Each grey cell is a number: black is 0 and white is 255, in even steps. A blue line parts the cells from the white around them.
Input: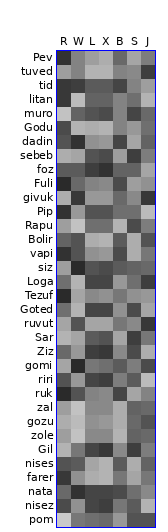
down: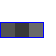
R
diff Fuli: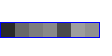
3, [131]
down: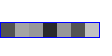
W
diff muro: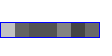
4, [75]
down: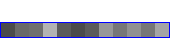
B

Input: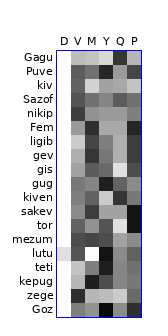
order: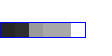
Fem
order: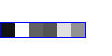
tor
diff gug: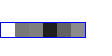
3, [133]
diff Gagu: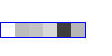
5, [54]

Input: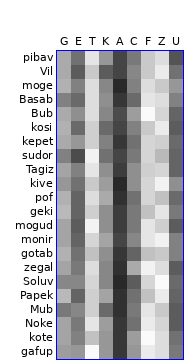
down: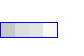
F
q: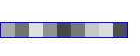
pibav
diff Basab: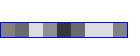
7, [229]

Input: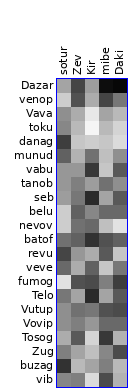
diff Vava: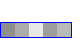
4, [164]
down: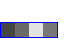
sotur
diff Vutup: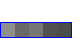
2, [113]
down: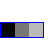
Daki
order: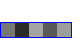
seb
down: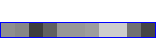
sotur
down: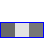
sotur

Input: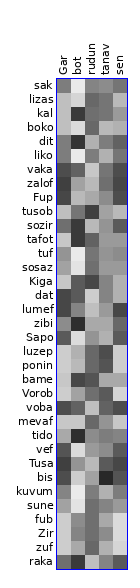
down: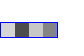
sen
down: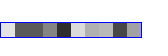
bot
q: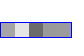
sosaz
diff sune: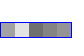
5, [154]
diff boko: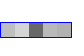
2, [219]
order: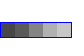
Kiga

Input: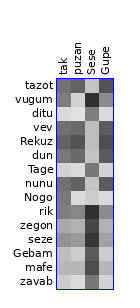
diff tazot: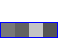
1, [113]
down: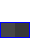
Sese
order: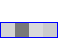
zavab

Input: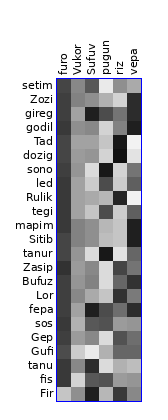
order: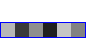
mapim
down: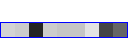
riz
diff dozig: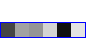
2, [155]
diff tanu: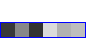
3, [44]
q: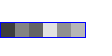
setim

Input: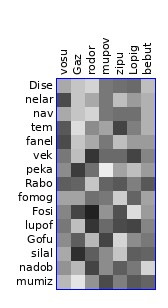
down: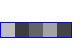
Gaz
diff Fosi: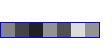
7, [155]
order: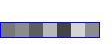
Gofu
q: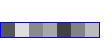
tem
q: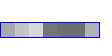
nav
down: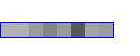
bebut

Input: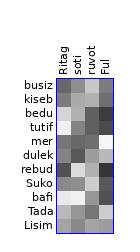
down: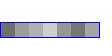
ruvot
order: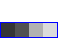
rebud

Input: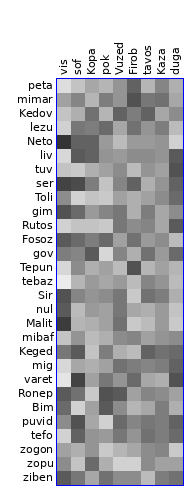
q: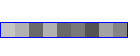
Kedov
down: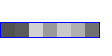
pok
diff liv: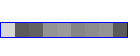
6, [140]
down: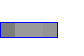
Kaza
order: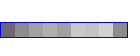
Toli
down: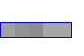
Kaza

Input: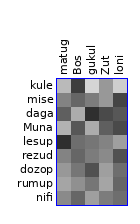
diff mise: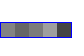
4, [152]
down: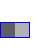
matug
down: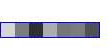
gukul

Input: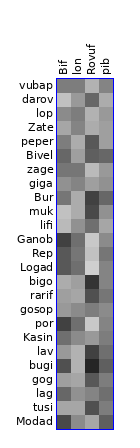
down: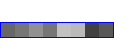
Bif
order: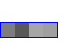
gog
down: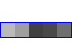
Rovuf
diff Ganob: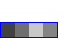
4, [139]
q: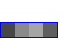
Modad

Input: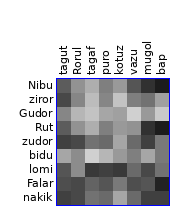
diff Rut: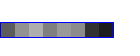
6, [146]
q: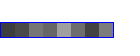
zudor
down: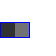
mugol
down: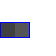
puro

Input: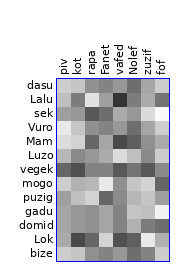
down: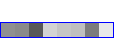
zuzif
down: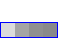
zuzif

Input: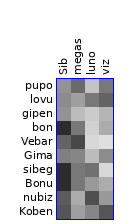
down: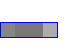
megas
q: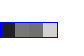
sibeg
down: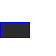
Sib

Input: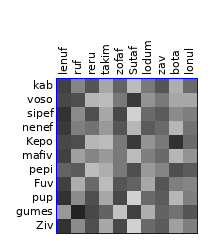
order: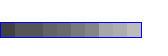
kab
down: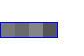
zav
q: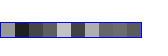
gumes

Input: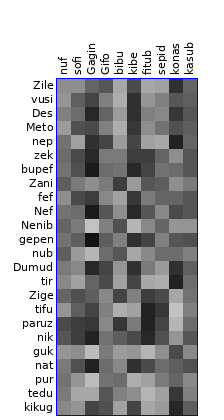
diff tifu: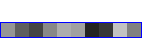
4, [128]
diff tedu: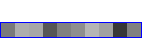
2, [167]
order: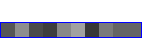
fef
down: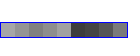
fitub
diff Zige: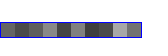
2, [80]
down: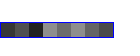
konas
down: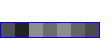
konas

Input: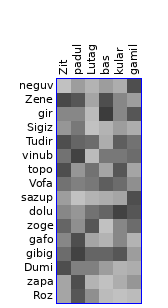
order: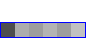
neguv
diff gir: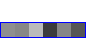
1, [135]
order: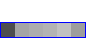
sazup
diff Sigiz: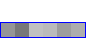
4, [179]

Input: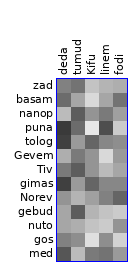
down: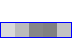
linem
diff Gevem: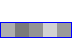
4, [217]
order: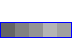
Norev
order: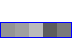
nanop
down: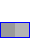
tumud
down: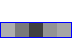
deda

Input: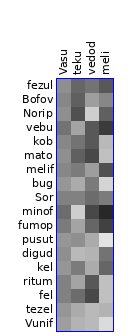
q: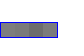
Sor
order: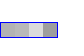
Vunif
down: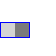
meli
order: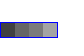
fumop
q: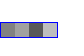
ritum
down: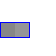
Vasu

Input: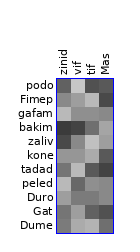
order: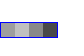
zaliv
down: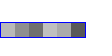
tif

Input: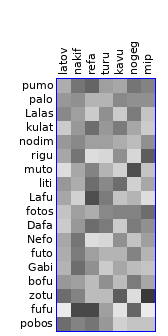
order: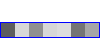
rigu
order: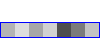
Lafu
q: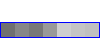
pobos

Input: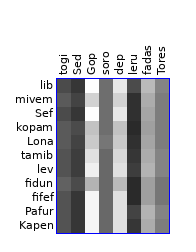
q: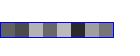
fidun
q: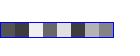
lev

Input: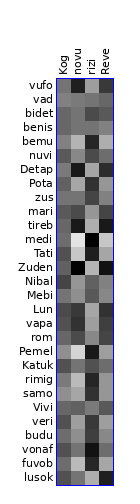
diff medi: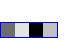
4, [199]
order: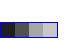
Tati
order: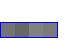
vad
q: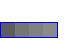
benis
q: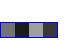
vufo

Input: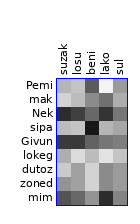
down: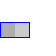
suzak
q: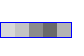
mak

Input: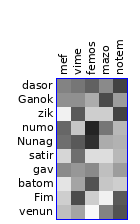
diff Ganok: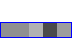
3, [172]
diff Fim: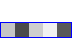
1, [206]
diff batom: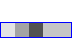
5, [206]
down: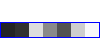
femos
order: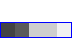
zik
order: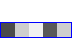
Fim

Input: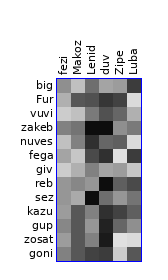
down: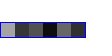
duv
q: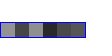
kazu
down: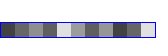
Zipe

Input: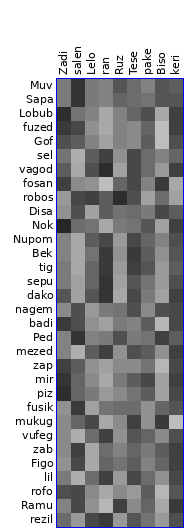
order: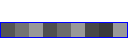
rezil
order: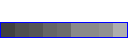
vufeg
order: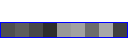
vagod
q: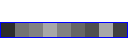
Lobub
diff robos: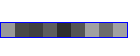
6, [79]
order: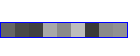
mukug

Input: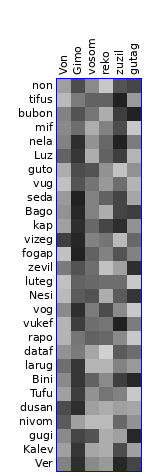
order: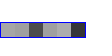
Kalev
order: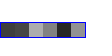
Bago
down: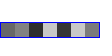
gutag

